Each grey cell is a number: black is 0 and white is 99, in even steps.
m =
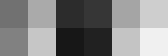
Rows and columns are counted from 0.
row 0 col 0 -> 44
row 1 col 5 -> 93
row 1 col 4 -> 76

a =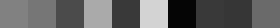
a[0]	50
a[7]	22
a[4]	22
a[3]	66

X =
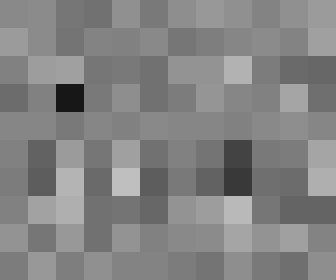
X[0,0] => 53
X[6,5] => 36
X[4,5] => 53
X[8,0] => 57
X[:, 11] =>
[60, 62, 40, 43, 52, 64, 68, 39, 51, 55]
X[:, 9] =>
[51, 54, 48, 50, 53, 47, 43, 46, 57, 47]
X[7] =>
[50, 63, 68, 44, 45, 40, 57, 61, 72, 46, 39, 39]
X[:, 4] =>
[56, 50, 47, 55, 50, 62, 74, 45, 57, 51]
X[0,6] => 55
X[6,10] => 42
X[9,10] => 43
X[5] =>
[50, 38, 60, 46, 62, 44, 50, 45, 26, 47, 48, 64]
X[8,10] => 62
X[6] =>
[48, 36, 70, 41, 74, 36, 47, 38, 22, 43, 42, 68]
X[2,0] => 50
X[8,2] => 59
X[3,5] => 44
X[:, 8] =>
[56, 52, 69, 52, 50, 26, 22, 72, 64, 55]
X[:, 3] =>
[44, 51, 46, 47, 52, 46, 41, 44, 44, 56]
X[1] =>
[60, 54, 45, 51, 50, 53, 46, 49, 52, 54, 51, 62]
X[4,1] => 52
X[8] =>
[57, 46, 59, 44, 57, 50, 53, 54, 64, 57, 62, 51]
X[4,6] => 52
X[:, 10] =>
[56, 51, 41, 64, 55, 48, 42, 39, 62, 43]
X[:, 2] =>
[46, 45, 62, 9, 47, 60, 70, 68, 59, 49]

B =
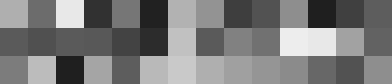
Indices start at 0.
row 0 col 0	68
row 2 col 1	73
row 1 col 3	34
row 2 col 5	72
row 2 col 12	32
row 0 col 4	46
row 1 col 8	50
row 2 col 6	78
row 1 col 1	31
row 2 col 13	55
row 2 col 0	48

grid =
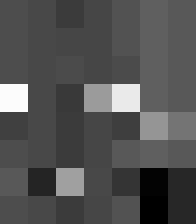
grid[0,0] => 30
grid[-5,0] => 98
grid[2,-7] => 30
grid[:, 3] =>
[27, 27, 27, 60, 27, 27, 28, 27]
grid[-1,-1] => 15
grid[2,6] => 34
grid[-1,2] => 23
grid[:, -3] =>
[32, 32, 29, 91, 24, 34, 20, 32]
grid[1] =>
[30, 28, 27, 27, 32, 37, 34]
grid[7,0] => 30
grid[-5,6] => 34
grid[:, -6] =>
[28, 28, 28, 28, 28, 28, 14, 28]
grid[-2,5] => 1
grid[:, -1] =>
[34, 34, 34, 34, 45, 34, 15, 15]
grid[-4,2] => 23

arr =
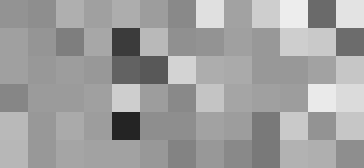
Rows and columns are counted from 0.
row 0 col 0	57
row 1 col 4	23
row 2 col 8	66
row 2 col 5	34
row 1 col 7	57
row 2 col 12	77
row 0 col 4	67
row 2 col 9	59
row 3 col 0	52
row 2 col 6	82
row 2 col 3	59
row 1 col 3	65
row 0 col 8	63
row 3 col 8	64
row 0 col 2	68
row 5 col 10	69
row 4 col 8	61
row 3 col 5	61
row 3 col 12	85
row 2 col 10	59
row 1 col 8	62
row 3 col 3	62
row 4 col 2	66
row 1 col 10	80

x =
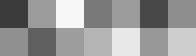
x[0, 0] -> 23
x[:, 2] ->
[96, 61]
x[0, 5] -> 28

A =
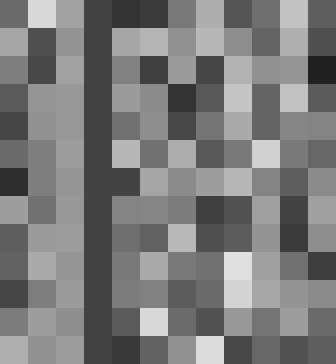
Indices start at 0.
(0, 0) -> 41
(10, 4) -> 48
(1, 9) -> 39
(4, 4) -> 44
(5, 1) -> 49
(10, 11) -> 54
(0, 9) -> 43
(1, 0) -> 64
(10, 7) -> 41
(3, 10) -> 75
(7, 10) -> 26
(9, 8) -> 87
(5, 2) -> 61
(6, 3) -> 26
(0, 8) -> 33
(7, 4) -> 51
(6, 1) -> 49
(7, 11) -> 62
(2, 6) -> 60
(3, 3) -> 26
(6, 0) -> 18
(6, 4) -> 26
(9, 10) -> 44
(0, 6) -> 47
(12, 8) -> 28
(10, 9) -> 65
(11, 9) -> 45
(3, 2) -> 59
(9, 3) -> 26
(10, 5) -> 50
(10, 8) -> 82
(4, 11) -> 51
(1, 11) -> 31
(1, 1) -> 31
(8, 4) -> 43
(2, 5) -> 25

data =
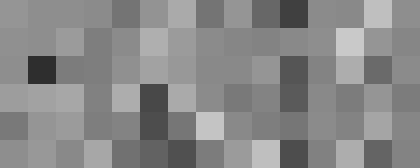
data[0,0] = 58
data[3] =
[61, 63, 65, 50, 67, 28, 66, 54, 47, 51, 35, 53, 48, 58, 48]
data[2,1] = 18
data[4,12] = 51
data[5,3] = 65
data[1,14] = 52
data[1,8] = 52
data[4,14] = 52
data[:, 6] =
[66, 60, 59, 66, 46, 31]
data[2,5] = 63
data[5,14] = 51
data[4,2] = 60
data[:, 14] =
[55, 52, 54, 48, 52, 51]
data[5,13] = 39
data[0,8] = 58
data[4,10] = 46
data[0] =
[58, 55, 55, 54, 45, 57, 66, 45, 58, 40, 25, 54, 53, 74, 55]
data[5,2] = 53
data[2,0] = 55
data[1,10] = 53
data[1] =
[56, 55, 60, 49, 54, 68, 60, 54, 52, 51, 53, 55, 78, 58, 52]
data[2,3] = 49
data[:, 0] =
[58, 56, 55, 61, 47, 55]
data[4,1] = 58
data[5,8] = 60

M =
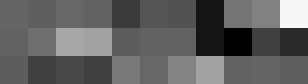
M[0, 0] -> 39
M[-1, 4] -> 47
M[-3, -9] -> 40
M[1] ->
[38, 43, 65, 63, 36, 38, 38, 8, 0, 25, 16]
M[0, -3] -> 45
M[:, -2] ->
[50, 25, 39]
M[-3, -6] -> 33

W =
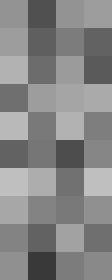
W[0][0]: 57
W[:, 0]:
[57, 61, 69, 43, 72, 38, 74, 65, 51, 56]
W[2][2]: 60
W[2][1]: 42
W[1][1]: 37
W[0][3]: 61
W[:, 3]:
[61, 38, 35, 66, 49, 52, 74, 56, 43, 53]
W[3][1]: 61
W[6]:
[74, 67, 44, 74]
